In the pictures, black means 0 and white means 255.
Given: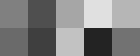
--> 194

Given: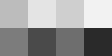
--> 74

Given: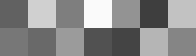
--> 68

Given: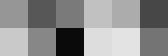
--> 221

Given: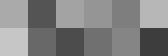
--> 112

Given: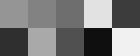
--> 80
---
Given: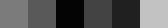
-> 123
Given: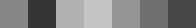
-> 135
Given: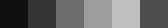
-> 16
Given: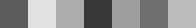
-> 91
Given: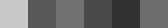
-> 201
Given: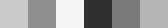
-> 203
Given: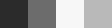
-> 43
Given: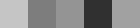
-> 197
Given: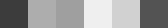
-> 60
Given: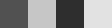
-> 81
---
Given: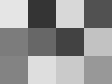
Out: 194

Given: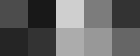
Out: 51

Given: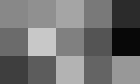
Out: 8

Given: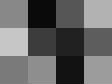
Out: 93

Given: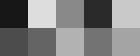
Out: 201

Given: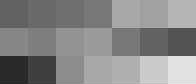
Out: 84

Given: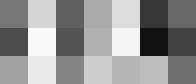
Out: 67

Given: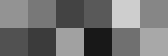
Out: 134

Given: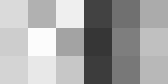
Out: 192

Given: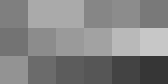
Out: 199
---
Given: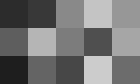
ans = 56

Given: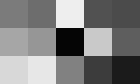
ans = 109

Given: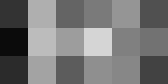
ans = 175

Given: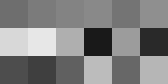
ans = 123

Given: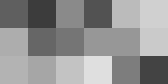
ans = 60

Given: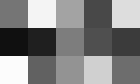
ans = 244
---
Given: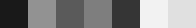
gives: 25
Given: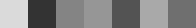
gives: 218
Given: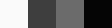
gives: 250
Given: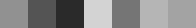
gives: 145
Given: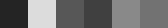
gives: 36
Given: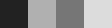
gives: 34
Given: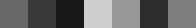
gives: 105
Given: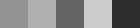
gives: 147
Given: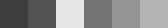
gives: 62
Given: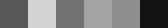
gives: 88
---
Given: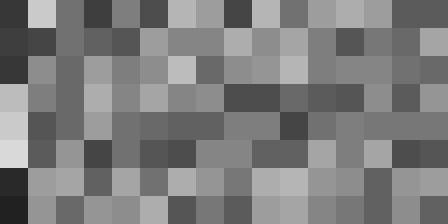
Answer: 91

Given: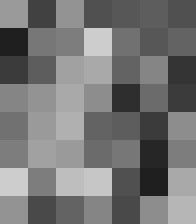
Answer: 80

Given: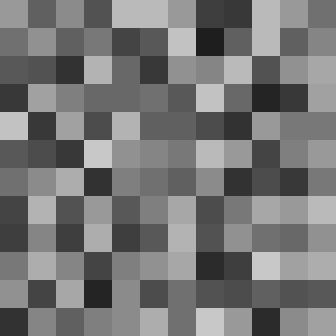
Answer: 112

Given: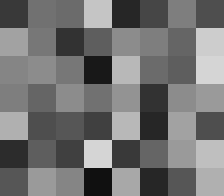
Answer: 78

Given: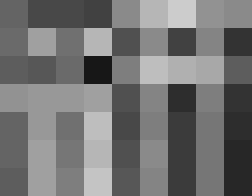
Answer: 138

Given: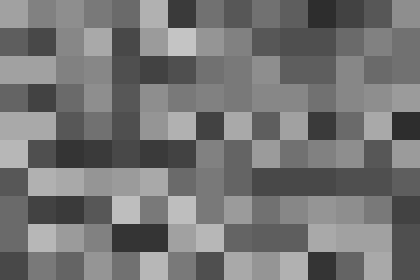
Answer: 142

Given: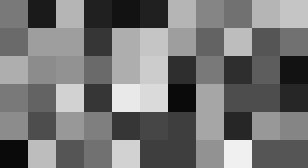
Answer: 197

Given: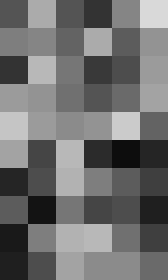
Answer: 217

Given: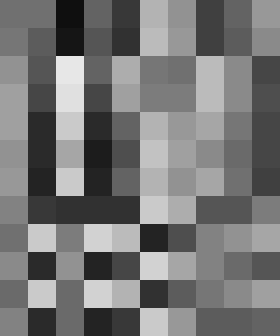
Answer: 152
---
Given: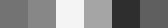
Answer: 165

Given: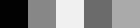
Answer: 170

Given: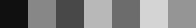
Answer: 184

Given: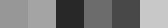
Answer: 164

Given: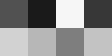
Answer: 210

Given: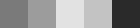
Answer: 195

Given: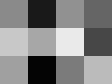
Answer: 200
